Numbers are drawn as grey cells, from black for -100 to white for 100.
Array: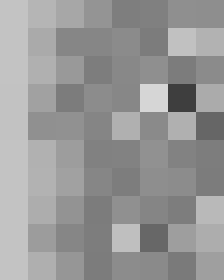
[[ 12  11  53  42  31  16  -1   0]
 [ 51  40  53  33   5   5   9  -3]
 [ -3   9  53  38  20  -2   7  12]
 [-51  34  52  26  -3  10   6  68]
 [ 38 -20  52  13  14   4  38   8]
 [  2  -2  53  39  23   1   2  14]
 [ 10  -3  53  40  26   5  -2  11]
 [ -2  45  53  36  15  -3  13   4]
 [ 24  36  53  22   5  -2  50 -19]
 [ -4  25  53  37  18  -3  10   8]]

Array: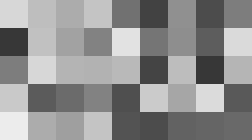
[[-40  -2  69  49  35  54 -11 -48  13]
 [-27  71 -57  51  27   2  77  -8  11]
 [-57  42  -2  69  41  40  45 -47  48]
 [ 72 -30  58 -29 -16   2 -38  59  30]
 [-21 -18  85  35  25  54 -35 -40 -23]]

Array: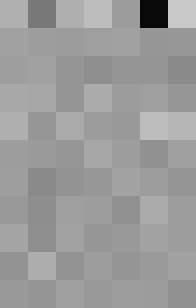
[[-93  58  38  -6  37  48  22]
 [ 18  19  26  23  22  25  26]
 [ 16   8  24  26  16  12  17]
 [ 25  18  32  30  17  34  22]
 [ 48  42  37  18  33  22  20]
 [ 14  25  23  21  18  31  23]
 [ 23  17  24   8  15  19  28]
 [ 33  23  20  11  25  23  13]
 [ 28  23  29  12  27  18  20]
 [ 21  26  15  36  15  23  17]
 [ 22  14  20  17  25  20  23]]

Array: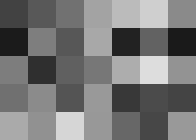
[[ 62   8 -48 -31 -11  28  47]
 [-23 -80 -79  -1 -32  32 -73]
 [ 73  15  -2 -63 -25  -7  36]
 [-41 -47 -12   9 -34  20 -56]
 [-44  20  33  14  68  19 -19]]

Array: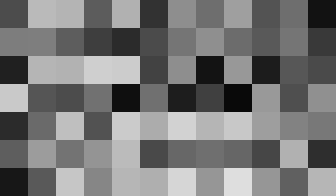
[[-14 -86 -40  46  41 -28  39 -61  11 -14  25 -35]
 [ -8 -55  -2  -1 -27 -51 -66 -41  -8  12 -15 -30]
 [-32 -42 -75  42  40  62  60 -48  11 -85  19 -78]
 [-38  13  58 -33 -40 -11 -88 -12 -77 -50 -93  20]
 [  2  -6 -66 -17  50 -36  59  35  65  42  57  24]
 [ 39 -64 -26  22 -10  16  47 -43 -19 -13 -20 -45]
 [-25  43 -82 -30  55   5  43  37  68  18  74  18]]

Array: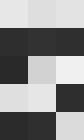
[[ 74  78  81]
 [-61 -63 -64]
 [ 65  88 -68]
 [ 80 -64  75]
 [-63  72 -66]]
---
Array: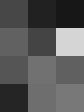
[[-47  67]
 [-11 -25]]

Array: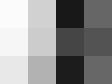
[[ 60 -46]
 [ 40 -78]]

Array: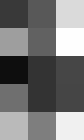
[[-24  99]
 [-60 -45]]

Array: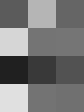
[[ -9  -8]
 [-55 -36]]

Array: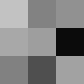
[[ 24 -91]
 [-38  27]]

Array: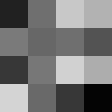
[[-19 -13]
 [ -7  64]]

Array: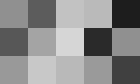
[[29 68]
 [57 45]]

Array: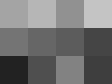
[[-20 -28]
 [-38   2]]
